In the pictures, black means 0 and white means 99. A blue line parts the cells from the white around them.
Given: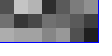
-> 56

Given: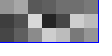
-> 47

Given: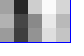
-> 83

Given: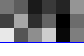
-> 58

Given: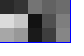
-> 42

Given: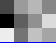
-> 52
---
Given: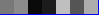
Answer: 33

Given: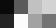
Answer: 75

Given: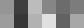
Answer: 42

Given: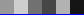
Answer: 69

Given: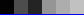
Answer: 67

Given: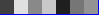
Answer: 46
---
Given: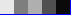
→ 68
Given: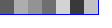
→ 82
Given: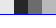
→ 15
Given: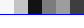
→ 48
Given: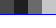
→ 12
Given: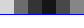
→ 8
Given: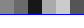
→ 66
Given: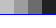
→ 61
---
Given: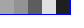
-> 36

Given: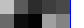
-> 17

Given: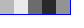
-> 42

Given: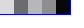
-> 71

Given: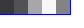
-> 65

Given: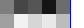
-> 33

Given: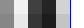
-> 25
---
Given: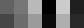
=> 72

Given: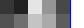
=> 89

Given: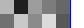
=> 61

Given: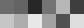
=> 15

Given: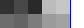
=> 16

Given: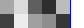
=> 37

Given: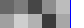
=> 27

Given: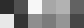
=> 96

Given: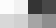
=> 20
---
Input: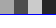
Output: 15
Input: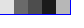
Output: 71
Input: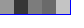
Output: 76
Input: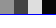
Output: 3
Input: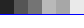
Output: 91
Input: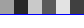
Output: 25
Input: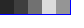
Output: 58
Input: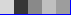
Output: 61
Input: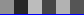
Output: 33
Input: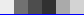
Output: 82
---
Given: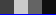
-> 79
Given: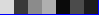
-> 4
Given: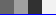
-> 62
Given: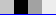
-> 0
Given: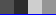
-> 17
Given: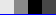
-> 53
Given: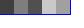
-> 31
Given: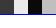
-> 91
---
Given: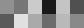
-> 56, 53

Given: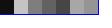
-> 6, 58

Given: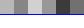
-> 71, 44

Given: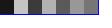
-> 9, 46

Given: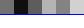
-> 44, 81

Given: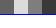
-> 38, 22
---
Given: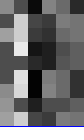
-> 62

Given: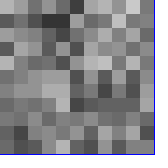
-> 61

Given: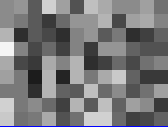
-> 70

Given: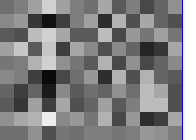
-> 35

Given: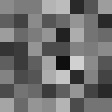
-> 61

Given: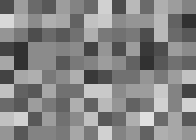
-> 58

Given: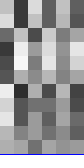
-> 41

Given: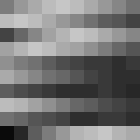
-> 26
